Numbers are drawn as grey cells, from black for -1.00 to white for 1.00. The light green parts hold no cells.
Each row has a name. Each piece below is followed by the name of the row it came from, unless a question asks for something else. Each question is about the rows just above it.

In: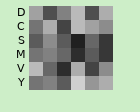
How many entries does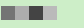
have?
4
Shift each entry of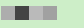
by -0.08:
[ 0.28 -0.55  0.38  0.18]
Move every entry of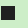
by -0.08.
[-0.83]
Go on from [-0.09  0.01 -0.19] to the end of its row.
[-0.65 -0.29 -0.57]
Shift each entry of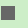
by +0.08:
[-0.11]

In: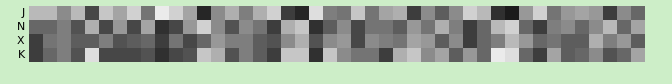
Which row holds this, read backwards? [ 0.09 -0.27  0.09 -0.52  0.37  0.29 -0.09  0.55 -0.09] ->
J
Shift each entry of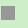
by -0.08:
[0.11]

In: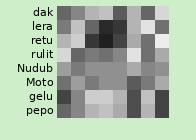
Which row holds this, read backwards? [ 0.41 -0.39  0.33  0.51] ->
pepo
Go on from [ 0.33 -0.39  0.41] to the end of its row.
[-0.47]
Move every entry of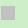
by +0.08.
[0.59]
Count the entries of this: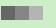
3
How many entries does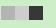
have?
3

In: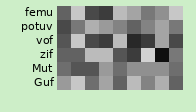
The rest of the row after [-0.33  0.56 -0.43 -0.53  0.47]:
[-0.69 -0.53  0.29 -0.43]
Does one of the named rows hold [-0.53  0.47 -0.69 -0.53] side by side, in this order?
yes
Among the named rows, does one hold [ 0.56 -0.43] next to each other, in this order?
yes
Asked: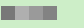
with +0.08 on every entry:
[0.02 0.45 0.29 0.11]
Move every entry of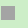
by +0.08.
[0.37]
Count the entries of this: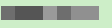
7
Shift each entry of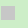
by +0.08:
[0.64]

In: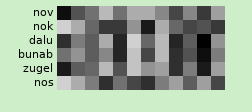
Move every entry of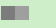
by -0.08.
[-0.11  0.17]
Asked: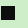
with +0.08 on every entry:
[-0.81]
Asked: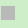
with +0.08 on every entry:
[0.53]

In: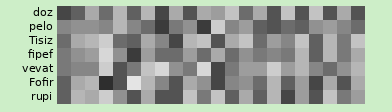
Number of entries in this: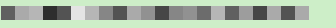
22
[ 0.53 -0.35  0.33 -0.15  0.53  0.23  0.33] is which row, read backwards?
doz
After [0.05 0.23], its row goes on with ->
[-0.25 -0.35 -0.15 -0.25  0.14  0.23  0.05 -0.15]
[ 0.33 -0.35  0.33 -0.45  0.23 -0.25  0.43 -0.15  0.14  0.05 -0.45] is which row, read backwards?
Fofir
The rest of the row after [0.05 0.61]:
[-0.35 -0.05  0.53  0.69  0.14 -0.05  0.69 -0.45 -0.05  0.23  0.23  0.61
  0.23  0.43  0.05 -0.15  0.14  0.43]
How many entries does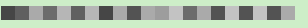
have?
21
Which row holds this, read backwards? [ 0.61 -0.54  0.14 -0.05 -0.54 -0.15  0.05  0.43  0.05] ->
pelo

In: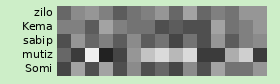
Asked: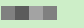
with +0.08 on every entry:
[ 0.08 -0.20  0.36  0.08]
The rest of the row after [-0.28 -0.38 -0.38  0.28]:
[-0.10  0.00  0.18]
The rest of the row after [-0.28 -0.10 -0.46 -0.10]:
[-0.38  0.18 -0.28  0.00  0.09]
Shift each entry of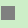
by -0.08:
[-0.08]
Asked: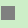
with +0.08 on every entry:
[0.08]
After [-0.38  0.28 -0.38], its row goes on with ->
[ 0.09 -0.38 -0.19 -0.46  0.09 -0.38  0.28 -0.10 -0.10  0.18]

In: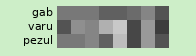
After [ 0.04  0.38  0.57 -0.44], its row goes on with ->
[ 0.20 -0.52]
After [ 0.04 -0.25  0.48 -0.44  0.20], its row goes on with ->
[-0.35]
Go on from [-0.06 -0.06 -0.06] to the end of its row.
[-0.25 -0.25 -0.16  0.04 -0.35]
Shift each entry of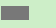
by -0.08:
[-0.14 -0.14]
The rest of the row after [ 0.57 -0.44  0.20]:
[-0.52]
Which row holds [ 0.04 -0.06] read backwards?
pezul

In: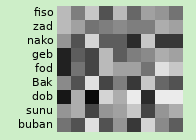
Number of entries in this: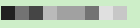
9
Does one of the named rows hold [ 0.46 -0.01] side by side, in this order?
yes
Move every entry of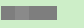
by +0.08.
[0.07 0.16 0.07 0.07]
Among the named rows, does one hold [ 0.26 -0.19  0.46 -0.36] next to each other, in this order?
no
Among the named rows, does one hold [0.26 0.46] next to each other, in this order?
no
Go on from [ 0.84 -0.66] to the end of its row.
[0.84 0.84]
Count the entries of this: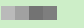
4

